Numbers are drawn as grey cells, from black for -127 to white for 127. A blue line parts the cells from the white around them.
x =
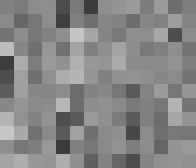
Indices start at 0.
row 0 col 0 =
0
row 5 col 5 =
53
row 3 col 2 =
-15
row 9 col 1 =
41
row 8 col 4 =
-49
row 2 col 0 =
-12
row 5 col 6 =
21
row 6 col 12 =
-9
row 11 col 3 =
21
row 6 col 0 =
-34
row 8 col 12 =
38
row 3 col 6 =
1
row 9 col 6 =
-15
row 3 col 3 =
23
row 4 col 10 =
9
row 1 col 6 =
-16
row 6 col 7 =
8
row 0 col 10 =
-3
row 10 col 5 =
0
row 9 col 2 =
-14
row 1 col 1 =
-25
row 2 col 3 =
2
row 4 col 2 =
-2
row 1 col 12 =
29
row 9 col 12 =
-7
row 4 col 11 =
9
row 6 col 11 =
27
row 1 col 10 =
7
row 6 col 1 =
31
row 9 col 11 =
-16
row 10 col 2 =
-2
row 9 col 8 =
15
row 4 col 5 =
48
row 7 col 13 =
-10
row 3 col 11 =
1

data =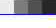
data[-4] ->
107
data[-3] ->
-3
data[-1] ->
-88
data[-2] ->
-47

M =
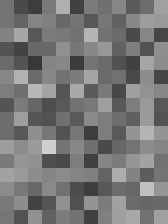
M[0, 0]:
-12
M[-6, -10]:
26
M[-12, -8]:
7
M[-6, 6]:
-16
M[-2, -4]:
33
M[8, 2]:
-41
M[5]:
[7, 49, -21, 7, -13, -3, 36, -21, -14, -54, 12, -58]
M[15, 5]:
-13
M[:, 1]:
[-53, -27, 39, -60, -44, 49, -15, -4, 30, -39, 12, 21, 26, -7, 13, -45]
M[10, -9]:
79
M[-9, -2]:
25
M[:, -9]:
[-6, 0, -3, -23, 4, 7, 36, -49, -45, -8, 79, -48, 5, 9, -42, -30]
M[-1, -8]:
-3
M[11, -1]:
-14
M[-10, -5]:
-6
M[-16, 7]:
-15
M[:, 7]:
[-15, -8, -13, 24, -20, -21, -6, 30, -1, -2, -53, 5, -27, -40, -3, 0]
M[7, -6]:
-7
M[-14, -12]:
2
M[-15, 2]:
5
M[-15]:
[-11, -27, 5, 0, -23, -11, -39, -8, -29, 7, 29, 25]
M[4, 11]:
12
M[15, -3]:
40
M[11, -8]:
-54
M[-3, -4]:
-19
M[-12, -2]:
37
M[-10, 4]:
-42
